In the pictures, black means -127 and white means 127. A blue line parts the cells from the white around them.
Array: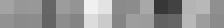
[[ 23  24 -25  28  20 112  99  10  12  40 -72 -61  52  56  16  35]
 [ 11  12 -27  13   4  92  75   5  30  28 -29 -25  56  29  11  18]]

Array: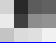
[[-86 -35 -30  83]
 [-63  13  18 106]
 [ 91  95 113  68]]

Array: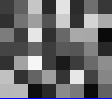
[[ -30   70  -86   99  -84  -16  -72  -66]
 [ -12   30  -44   77  -79   84   42  -79]
 [ -67  102  -79  -23   41   39 -117   -3]
 [ -57  -24  -66  -38  -41    3  -88  -58]
 [  35  118  -66 -101  -67  -21   14  -78]
 [ -77  -27   31  -75  103  -61    6   65]
 [  57 -113  -86   11   -6 -116  -29   56]]

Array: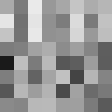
[[  -4  106   24   39   69   44   54   42]
 [ -14  100   16   -3   91   -5   66  101]
 [ -12  104   17   20   86   25   62   68]
 [   0   34   45   12   31    5  -33   -3]
 [  62   -4   57  -40  -33   29  -34 -101]
 [  39  -28   36   65  -59   53    4   -1]
 [  55   29   51  -53   34  -20   -6  -40]
 [   6   56   57   30   31   -4  -37   10]]

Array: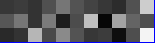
[[ -67  -76  -47   -9  -44  -60  -72  -83  -46   77  -72]
 [  -9  -76   -4  -98  -51   63 -121   35  -27  -48  -41]
 [ -76   54  -53   10  -44  -72  -67 -113  -49  116  -86]]

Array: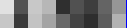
[[-45  72  55 -80 -46 -65 -27  22  97]
 [-69  67  36 -23 -60 -81 -35  50  71]]

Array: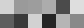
[[ 26  29  44 -52  94  83]
 [-69  82 -90  53   9 -33]]
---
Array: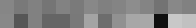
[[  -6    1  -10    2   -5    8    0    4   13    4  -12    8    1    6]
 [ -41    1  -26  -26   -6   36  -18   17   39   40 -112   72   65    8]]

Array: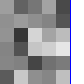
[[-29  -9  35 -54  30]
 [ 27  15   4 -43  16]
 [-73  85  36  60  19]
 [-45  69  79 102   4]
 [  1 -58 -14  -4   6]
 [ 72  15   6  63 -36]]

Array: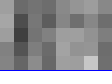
[[-20 -12 -18   9  21  29   8  31]
 [-50  -8 -34   6 -16   7 -17  38]
 [-64 -11   1  30  31  18  -1  30]
 [-43  -1 -20  35  19  21 -18   1]
 [-25  12 -23  31  30  71 -16   4]]

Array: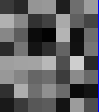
[[ -87   21   24  -97  -17   29  -69]
 [   8  -77  -61   42  -31  -59   49]
 [ -34 -116 -125   52 -112  -18    7]
 [ -10 -107  -81  -27 -110   -9  -85]
 [  34   35   56  -49   78  -87   31]
 [   6  -25  -17  -67   11  -23   24]
 [  46  -16   16  -20 -117 -108  -79]
 [ -69  -40  -35 -108   28  -50 -102]]

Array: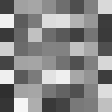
[[ 33  38  13 -17 -49   0  89 -65]
 [-35  -5  92  96  50  23 -67 112]
 [-24  65 -18 -38 -63 -10 -69 -70]
 [-20  -6   3   2  66  40 -48  79]
 [ 35  37  18 -13 -47   0  87 -59]
 [-37  -4  98 111  39  20 -66 111]
 [ 35  38  -8 -28 -47   3  93 -80]
 [117  46 -70 -60  -6  -2  64 -74]]

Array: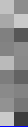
[[ 12  66]
 [ 74  40]
 [-40   0]
 [ 12   3]
 [ 10  58]
 [-28  -2]
 [  3  10]
 [ -8  18]
 [-66  75]]

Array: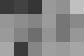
[[-61 -74  25  17  64 -70]
 [ 13   5  27  -9   9  22]
 [  4 -17  20  -9  23  26]
 [-68   6  31  27  37  40]]
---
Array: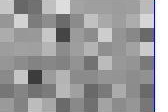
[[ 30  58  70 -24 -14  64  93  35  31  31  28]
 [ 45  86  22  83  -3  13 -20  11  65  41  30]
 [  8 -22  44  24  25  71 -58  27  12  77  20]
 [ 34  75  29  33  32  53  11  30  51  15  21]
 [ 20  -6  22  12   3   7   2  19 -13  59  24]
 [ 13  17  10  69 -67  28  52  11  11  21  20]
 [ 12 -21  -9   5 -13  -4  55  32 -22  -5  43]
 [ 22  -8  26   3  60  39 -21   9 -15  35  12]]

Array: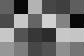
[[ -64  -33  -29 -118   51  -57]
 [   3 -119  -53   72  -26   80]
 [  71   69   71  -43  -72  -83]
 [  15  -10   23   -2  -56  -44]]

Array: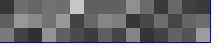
[[-63 -68 -72 -16 -25 -13 -17  70 -32 -31 -31  15 -20 -70 -22]
 [-26 -17 -32  23   9 -13  24 -60 -23   6  -1 -72 -55 -17 -57]
 [-43  27  -5 -60 -78  18 -30 -52 -66 -32 -58   4 -74 -61 -28]]

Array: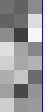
[[-29  11 -15]
 [-18  92 -28]
 [-65 117  12]
 [ 36   7  94]
 [ 39  50  79]
 [ 69 -20  46]
 [-55  20  31]
 [ 21  26  78]]

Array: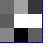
[[  35  -72  -19]
 [ 127  125  -34]
 [-125  -32    7]]

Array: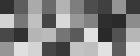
[[ 21 -71 -78 -34  42 -20  51  -1 -50 -63]
 [-85  12  83  -7  64 -59  89  23   2 -81]
 [-45  54 -55 -78  53  58 -10 -37  97 -86]
 [-34  95  22  95  84 -57 -71  67  63  97]]

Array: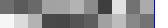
[[-13  43 -17 -36 -22  34  35  51  11 -65  97]
 [  8 -12 118  91  51 -54 -56 -43 -33  33  61]]

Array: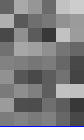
[[ 66  77 -28  41  22 -20]
 [ 18  27  47 -38 -16  -7]
 [ 66  28 -55  16 -36 -71]
 [-10 -24 -14  39  32  16]
 [-24 -55   2  -1  -9  -3]
 [-13 -59  17 -40 -54 -34]
 [ 65  64  -5  14   0 -33]
 [-34 -71  27 -49 -50 -16]
 [-24 -55  -3   3  -5   0]]
